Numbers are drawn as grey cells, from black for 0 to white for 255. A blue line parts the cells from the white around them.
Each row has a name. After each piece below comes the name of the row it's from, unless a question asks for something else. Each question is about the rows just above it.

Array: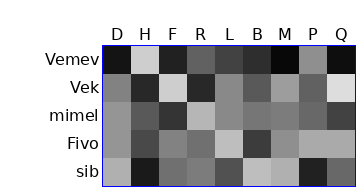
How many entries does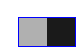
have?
2
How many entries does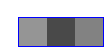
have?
3
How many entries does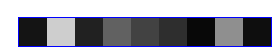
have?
9
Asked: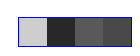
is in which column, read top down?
H
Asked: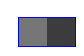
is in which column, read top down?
B
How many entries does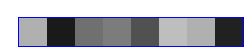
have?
8
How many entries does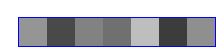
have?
7

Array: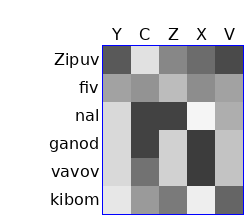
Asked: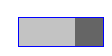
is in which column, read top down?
V
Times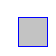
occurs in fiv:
0
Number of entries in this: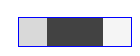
4
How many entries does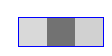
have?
3

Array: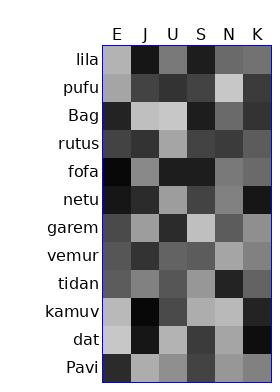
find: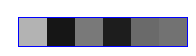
lila
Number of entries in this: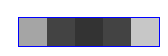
5
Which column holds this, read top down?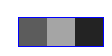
N
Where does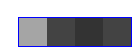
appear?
pufu
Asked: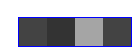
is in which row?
rutus
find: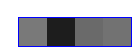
lila

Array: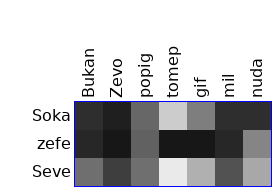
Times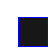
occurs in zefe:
3
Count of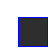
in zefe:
0
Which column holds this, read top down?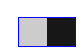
tomep

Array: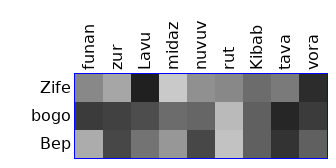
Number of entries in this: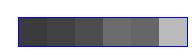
6
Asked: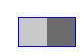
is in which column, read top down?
midaz
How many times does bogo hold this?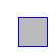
1
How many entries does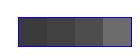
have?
4
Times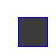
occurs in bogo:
2
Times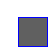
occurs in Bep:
2
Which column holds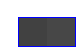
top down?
zur

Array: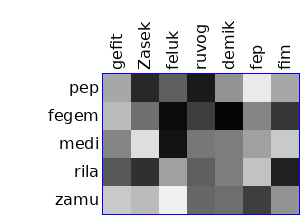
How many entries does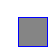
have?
1
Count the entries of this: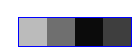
4
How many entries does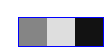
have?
3

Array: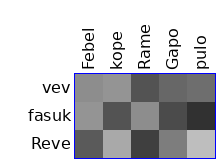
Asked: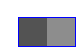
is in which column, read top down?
Rame
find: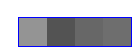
vev
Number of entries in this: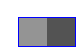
2
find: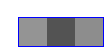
fasuk

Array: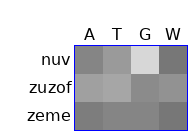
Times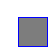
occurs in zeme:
1
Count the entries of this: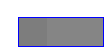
3
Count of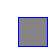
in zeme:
2
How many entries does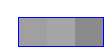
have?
3

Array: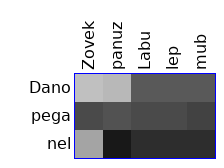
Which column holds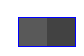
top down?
mub
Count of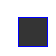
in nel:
0
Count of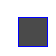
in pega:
3
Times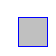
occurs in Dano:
1
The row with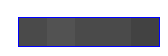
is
pega
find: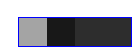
nel

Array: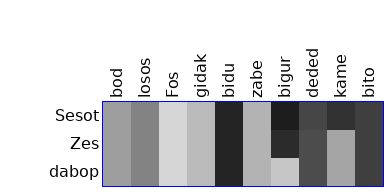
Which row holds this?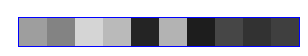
Sesot
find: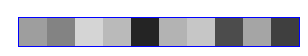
dabop

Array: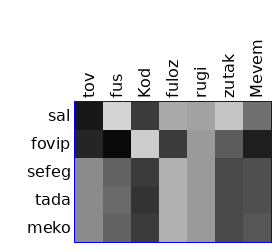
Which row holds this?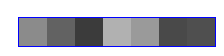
sefeg
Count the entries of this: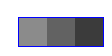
3
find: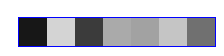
sal

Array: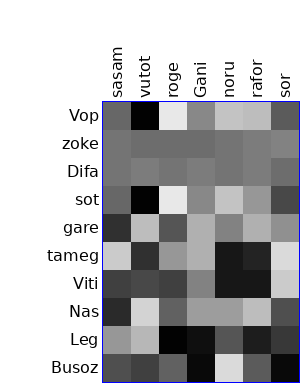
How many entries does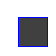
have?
1
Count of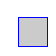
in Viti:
1

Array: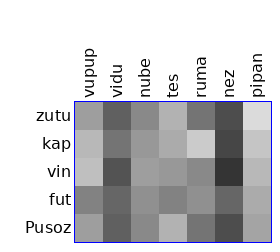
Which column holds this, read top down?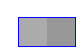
tes
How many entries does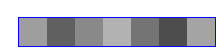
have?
7
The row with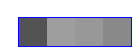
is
vin
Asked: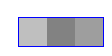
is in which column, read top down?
vupup
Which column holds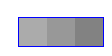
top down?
tes
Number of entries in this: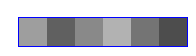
6
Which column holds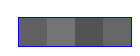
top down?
vidu

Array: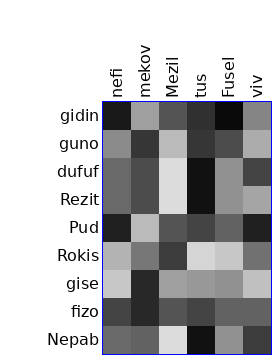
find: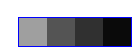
gidin
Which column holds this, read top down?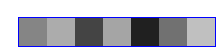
viv
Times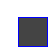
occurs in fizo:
2
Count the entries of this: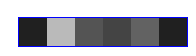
6
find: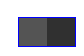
gidin
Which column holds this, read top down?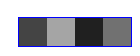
viv

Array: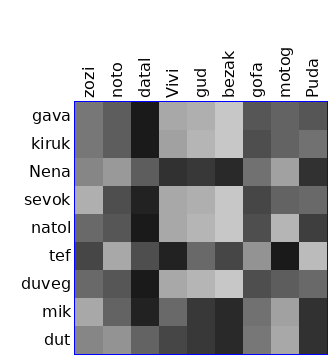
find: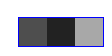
sevok
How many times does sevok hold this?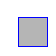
0
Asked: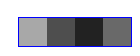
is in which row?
tef
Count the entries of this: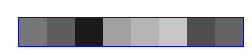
8

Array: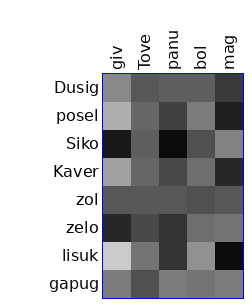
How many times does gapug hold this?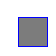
3
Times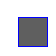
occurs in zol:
0

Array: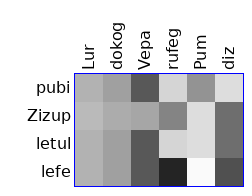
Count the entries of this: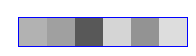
6
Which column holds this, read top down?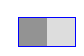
Pum

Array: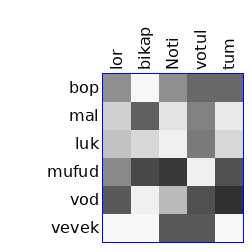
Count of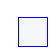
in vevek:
3
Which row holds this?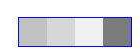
luk
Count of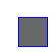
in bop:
2

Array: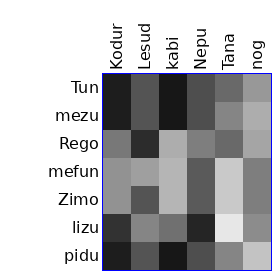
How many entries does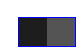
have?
2
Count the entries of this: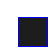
1
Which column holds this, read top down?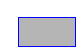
kabi

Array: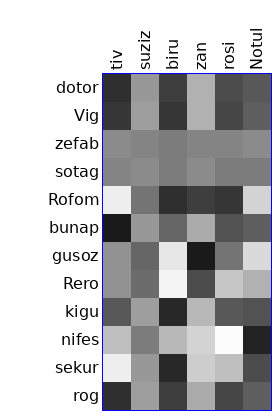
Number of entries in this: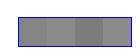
4
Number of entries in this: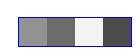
4
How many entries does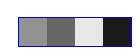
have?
4

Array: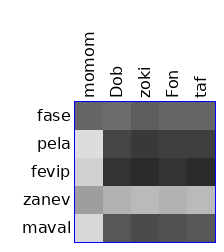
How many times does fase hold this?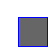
3
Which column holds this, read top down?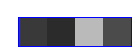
zoki
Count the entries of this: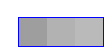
3
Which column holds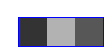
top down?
Dob

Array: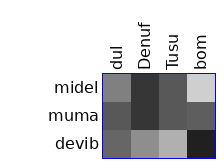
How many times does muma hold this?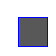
2
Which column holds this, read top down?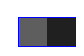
bom
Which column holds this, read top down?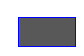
Tusu
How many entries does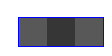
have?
3

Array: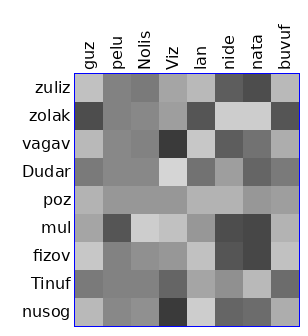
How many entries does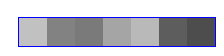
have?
7
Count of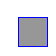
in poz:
4
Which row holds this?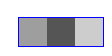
zolak
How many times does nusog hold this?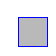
1
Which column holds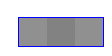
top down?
Nolis
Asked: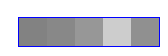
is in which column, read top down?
Nolis

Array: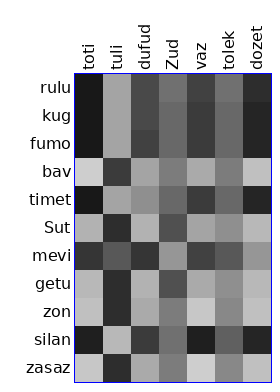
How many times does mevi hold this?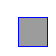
0
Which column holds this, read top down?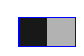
toti
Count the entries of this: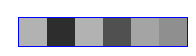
6
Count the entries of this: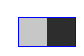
2
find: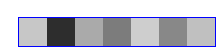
zasaz
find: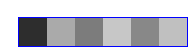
zon

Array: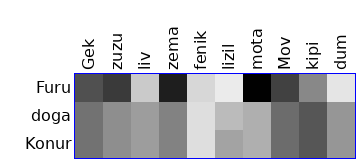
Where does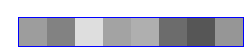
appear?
Konur
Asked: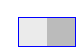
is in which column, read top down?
lizil
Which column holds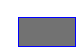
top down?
Gek

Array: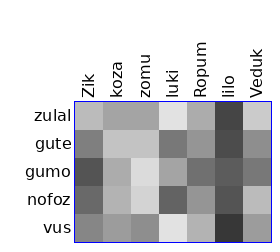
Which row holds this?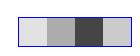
zulal
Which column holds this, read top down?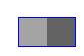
luki
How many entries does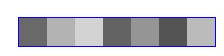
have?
7
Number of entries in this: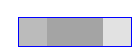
4

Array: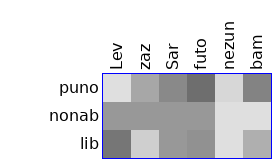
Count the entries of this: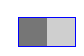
2
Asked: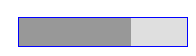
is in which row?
nonab
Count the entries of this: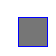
1
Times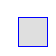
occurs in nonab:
2
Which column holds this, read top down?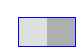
bam
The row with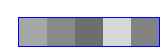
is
puno
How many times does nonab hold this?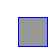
4

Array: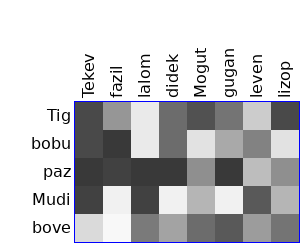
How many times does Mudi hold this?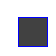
2
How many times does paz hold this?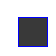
4

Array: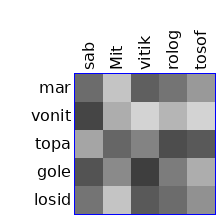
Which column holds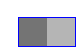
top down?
rolog
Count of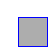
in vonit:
1
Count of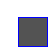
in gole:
1
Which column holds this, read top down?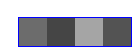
sab
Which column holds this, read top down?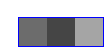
sab

